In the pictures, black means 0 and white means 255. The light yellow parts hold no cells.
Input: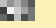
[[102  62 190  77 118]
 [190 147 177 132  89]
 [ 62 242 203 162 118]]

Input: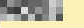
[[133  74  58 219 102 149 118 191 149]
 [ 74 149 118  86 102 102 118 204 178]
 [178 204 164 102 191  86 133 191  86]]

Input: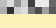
[[174  49 205 220 118  77 160  90]
 [190 220 147 205  64 235 235 104]]

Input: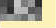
[[100  47 184 184  88 100]
 [ 75  59 197 125 153  47]
 [138 153 138 112 169 112]]

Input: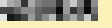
[[226  23  39  70 154 100 140 185  54 127 170 113 200  84]
 [ 70  70 100 140 140 100  84  84   8 154  54 100   8 113]
 [214 170 154  54 170 127 113 113  54 154 200 127  23 140]]

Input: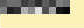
[[125  33  48 177 137 221  80 162  21   8]
 [ 93 109 109  64  80  48  93  64 125 109]]

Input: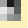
[[161  27  81]
 [204 149 135]
 [230 190  93]]

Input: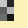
[[109  24]
 [196  39]
 [ 93 180]]

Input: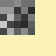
[[200  70  54  42  97]
 [124 124 139 111 111]
 [155 155  54 124  42]
 [ 70 170  97 139  84]
 [ 70 184  97  54 124]]
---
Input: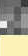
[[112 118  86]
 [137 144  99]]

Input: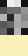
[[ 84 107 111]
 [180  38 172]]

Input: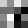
[[110 112  78]
 [138 253   3]]

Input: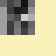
[[159  61  25]
 [159  98  75]]

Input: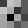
[[196 170  50]
 [165   8 170]]

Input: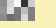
[[150 222 122]
 [139 109 119]]
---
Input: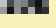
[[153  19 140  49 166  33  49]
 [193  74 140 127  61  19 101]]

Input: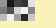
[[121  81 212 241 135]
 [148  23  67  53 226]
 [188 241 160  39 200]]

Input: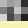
[[128  86 195 115]
 [183 156 169  45]
 [210  73 128  31]]

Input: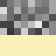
[[ 67  67 177 148 191 234  67 136]
 [ 82 123 148 123 191 136 123 164]
 [164 109  82 123  94 136 148  82]
 [191  55  94 207  94  67 177 136]
 [220 109 177 109 148 109 109 164]]

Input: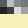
[[ 34  63 219 160]
 [ 90 188 133 119]]

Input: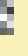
[[102 116]
 [128 196]
 [143 225]
 [156  64]
 [250 183]]

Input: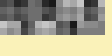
[[ 70  83  40  54 110  98  40  25 138 182 167 197  40  54 182]
 [ 83  98  70  83 110 110  54  70 138 154 138 167  70  83 154]
 [ 98 110  83  98 110 110  83  70 125 138 125 154  83  98 138]
 [167 138 154  70 110 154 167 154  98 110  54 125 125 125 125]
 [197 167 167  54  98 182 197 182  83  98  25 154 138 138 125]]
